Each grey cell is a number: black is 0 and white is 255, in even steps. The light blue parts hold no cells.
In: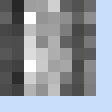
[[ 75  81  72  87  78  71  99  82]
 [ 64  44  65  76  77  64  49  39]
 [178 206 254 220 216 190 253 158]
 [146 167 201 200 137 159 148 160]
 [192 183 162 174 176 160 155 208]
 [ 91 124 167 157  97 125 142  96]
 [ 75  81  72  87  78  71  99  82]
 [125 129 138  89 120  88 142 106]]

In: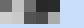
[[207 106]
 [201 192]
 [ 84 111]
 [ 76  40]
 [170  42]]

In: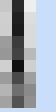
[[162 180 156 208 151 156 206 207 199]
 [ 83 111  73  16  66  60  27  31  42]
 [144 138 159 207 185 218 218 221 238]]

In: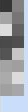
[[160 171 163  84  74 220 164  53]
 [167 219 159 198  79  99 118 129]]

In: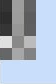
[[102 224  53  45  52]
 [167 137 151 157 158]
 [130 187  95  93  98]]

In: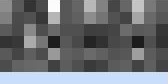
[[ 76  89  51  91 128 141]
 [ 99  69  56  73  75  90]
 [104  95 171 137  81  51]
 [106  77 118  78  56  75]
 [ 65 153  29 105 182 252]
 [ 93  96  88  80  87  87]
 [ 79  91  73  80  96 101]
 [ 58 106  36  63 141 184]
 [ 66  96  49  64 116 130]
 [ 91  83  72  69  82  70]
 [ 96  87  77 108  68 102]
 [ 67 158  29  90 166 196]
 [ 95  92  79  93 105 121]
 [ 68  77  50  54  86  95]]
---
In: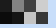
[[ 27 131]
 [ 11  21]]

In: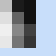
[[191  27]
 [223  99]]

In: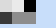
[[219 234]
 [ 57 141]]

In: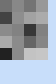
[[113 136]
 [ 67 142]]

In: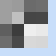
[[159 155]
 [159 192]]

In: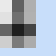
[[234  97]
 [225 112]]

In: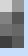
[[214 151]
 [130  84]]
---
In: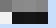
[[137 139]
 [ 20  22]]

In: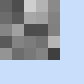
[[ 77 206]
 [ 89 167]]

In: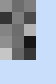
[[109 126]
 [126  74]]

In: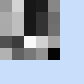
[[211  23]
 [190  23]]

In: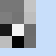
[[119 196]
 [116 189]]

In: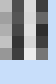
[[ 79 219]
 [ 85 215]]

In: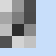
[[151  76]
 [125  74]]

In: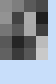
[[126  90]
 [ 66 171]]
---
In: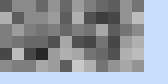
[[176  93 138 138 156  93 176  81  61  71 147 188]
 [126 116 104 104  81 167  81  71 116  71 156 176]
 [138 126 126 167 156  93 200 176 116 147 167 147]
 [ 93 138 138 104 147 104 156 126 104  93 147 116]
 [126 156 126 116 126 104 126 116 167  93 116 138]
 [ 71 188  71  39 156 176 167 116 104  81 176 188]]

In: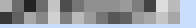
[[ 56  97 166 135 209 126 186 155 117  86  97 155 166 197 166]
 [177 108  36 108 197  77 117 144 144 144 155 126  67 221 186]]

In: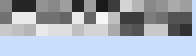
[[136  38  38 147 136 158  38 158  26  60 212 181 136 147 170 158]
 [200 191 181 233 222 222 191 212 212 170  92  82 200 200  71  49]
 [113 233 233 113 113 101 233 101 245 191  60  60 125 113  82  82]]

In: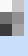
[[114 145]
 [ 59 164]
 [248 198]]

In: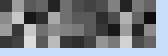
[[157  55 199 112 139 130 121  89  55  23 157  35 139]
 [ 55  66 220  89 187  55  45  66 148 121 210  77 100]
 [ 55 157  89 100  35 112  77  66  77 130  35 121 100]
 [139 199  23  45 169 112  89  89  45  77 178 100  13]]

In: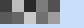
[[ 90 102 200 112 157]
 [ 62 188  41 124  81]]
